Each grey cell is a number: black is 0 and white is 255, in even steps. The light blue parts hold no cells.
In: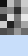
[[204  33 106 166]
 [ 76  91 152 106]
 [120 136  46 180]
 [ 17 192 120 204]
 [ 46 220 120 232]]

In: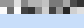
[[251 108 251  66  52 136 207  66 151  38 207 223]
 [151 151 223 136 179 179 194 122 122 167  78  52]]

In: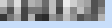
[[148  82 190  69 119 119  94 190  69 206 135 190 135  82 135]
 [ 55 119 162  69 178  55  43 148 119 190 148  82 107  94 178]
 [206 148 222  94 178 162 107 190  94 236 206 178 162  82 107]]

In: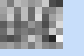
[[ 92  77  92 136 201 161  77  37 245]
 [173 124 188 173 149 161 201  77  63]
 [ 92 136  92 108 149 124  77 136 217]
 [149 161 136 161 124 173 136 124 149]
 [108 173 108 124 108 124 108 201 149]
 [161 188 124 188 108 201 124 136 173]
 [149 201 108 188 108 217  92 161 188]]

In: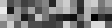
[[235  26 149  94 164  78 121 180 164 193 149  38 180 149 108 121]
 [193  78 108  63  78 108 133  38 180 205 133  51 193 205 121 164]
 [193 164 149  26  63 193 121  63  38  26  14 108 180   2  51  26]
 [133 205  94 164  78  78  63  63  78 205 133  51 121 219 219  94]]

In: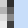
[[207  47]
 [235  63]
 [180  95]
 [221 137]]
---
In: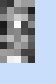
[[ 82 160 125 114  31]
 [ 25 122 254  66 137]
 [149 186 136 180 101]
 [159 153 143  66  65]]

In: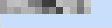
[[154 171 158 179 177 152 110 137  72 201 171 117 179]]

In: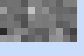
[[156 110 114 112 194 128 142 110 104 105  97]
 [113 117 112  80 120 124 121 123  92  99 116]
 [150 144 156  85 100 114  92 143 148 119  83]]

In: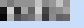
[[ 22 207  40 163  99 209  71 135 142 163]]

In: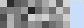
[[113 128 125 156  34 101 149 110 196 147]
 [ 93 180 122 107 148 137  82 113 134 178]]

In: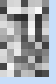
[[ 61 236 236 199 224 248  74]
 [219 204 161  89 237  55 193]
 [165 149 183  80 190  66 136]
 [218 167 234 132 120 105 129]
 [ 70 245 164 146 116 174 201]]

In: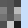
[[130  88 186]
 [ 79 204  29]]

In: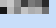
[[ 22 185 133 195 173 180 112]]
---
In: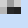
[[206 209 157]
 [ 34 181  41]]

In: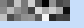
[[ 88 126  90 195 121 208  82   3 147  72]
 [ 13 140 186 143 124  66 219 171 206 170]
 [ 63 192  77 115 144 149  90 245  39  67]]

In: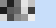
[[195 135  33 116 228]
 [ 61  27  92 102 215]
 [239 215  74 137 154]]

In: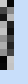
[[  7 203]
 [135  69]
 [184  20]
 [ 33 176]
 [ 16 194]
 [ 63 144]
 [ 36 174]
 [ 66 143]
 [199   4]
 [195   8]]

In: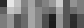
[[125  43 230 192 132 163 109 130 154 205  86 146]
 [124  97 194 180 121 166 135 117 107 169  86 108]
 [ 84 125 150  84 106 166 135  79  31 149  86  46]
 [ 83 125 150  84 106 166 135  77  27 149  86  43]]

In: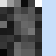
[[254 225 154 115  12  62]
 [ 30  51  37  84  65  88]
 [ 65  37  60 101  95  87]
 [ 29 110  22  75 104  99]
 [ 48  24  26  75  96 118]
 [ 50  50  57  38  70  61]
 [ 32  55  34 103  81  83]
 [ 46   7  40 109  94  94]]
